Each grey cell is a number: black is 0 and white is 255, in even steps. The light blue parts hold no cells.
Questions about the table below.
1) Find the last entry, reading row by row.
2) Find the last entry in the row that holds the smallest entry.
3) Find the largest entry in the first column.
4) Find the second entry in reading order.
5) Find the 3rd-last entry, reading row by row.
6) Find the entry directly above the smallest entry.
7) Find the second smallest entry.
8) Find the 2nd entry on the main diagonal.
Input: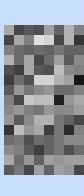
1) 71
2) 22
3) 178
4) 71
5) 159
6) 128
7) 33
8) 168

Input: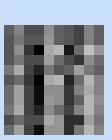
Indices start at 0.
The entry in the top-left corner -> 96
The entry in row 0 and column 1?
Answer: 130
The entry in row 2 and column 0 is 86
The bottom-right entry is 130
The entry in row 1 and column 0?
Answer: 86
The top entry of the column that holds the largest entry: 130
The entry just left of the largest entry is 107
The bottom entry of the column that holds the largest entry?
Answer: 181
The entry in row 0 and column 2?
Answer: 76
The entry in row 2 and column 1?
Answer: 141
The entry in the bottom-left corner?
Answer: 107
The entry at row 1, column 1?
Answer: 119
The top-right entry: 96

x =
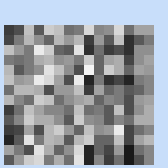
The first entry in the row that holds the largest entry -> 183
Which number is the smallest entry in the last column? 122
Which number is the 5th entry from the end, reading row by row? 60
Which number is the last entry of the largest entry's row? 153
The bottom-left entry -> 89
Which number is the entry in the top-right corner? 162
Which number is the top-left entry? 60
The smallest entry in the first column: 36
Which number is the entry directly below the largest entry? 36
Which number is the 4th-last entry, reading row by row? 111
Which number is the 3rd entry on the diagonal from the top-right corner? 48
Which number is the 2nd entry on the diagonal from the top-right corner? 89
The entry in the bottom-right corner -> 134
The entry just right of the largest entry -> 101
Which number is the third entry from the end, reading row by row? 25
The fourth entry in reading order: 89
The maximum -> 244
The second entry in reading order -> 78

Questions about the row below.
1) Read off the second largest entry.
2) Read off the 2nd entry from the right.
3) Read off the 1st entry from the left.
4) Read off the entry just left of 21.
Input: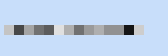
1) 205
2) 21
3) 196
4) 145

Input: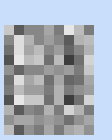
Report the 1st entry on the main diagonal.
199
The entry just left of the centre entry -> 187
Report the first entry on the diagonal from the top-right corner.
123
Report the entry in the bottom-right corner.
145
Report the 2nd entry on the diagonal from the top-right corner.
178
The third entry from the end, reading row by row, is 166
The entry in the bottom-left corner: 187
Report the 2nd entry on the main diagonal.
221
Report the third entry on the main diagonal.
166
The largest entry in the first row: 230
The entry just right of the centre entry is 166
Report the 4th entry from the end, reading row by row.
123
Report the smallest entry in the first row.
91
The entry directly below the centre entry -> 123
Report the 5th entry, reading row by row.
166

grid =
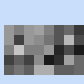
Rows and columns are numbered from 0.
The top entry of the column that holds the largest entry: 128
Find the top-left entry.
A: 152
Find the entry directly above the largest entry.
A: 65
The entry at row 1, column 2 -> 152
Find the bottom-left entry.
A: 95
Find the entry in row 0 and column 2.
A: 152
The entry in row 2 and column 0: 128
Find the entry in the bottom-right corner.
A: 105
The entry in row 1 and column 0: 152
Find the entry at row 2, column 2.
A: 128
